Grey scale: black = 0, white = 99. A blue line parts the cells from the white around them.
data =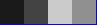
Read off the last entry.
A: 56
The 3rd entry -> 79
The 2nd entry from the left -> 26

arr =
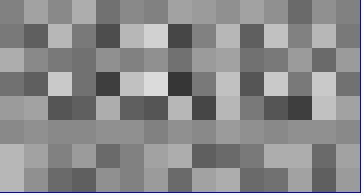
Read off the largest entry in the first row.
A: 67
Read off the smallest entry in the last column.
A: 44
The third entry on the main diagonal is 47
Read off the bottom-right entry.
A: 60
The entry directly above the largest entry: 56
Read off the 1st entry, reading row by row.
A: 50
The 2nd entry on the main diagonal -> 37
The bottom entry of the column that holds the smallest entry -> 41
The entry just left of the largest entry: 75
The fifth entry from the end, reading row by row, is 41
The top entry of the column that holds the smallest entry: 63
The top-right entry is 50
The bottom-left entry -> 71
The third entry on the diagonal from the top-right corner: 60
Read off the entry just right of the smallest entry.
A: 47
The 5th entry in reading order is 44
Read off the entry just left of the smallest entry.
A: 85
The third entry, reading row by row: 53
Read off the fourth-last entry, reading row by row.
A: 44
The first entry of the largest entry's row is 44
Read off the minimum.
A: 21
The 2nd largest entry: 81

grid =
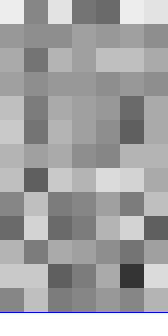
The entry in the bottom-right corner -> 70
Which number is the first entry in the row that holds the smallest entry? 78
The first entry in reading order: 92
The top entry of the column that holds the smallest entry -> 92
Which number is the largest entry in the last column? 88
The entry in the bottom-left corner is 52
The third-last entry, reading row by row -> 59
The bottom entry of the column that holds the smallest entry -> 52
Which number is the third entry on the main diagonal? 70
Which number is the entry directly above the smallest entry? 45
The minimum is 20
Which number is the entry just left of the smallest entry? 66
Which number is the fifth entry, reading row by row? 41
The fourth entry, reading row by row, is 45
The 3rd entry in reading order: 88
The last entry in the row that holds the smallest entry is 85
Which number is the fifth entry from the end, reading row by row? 48
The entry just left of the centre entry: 66
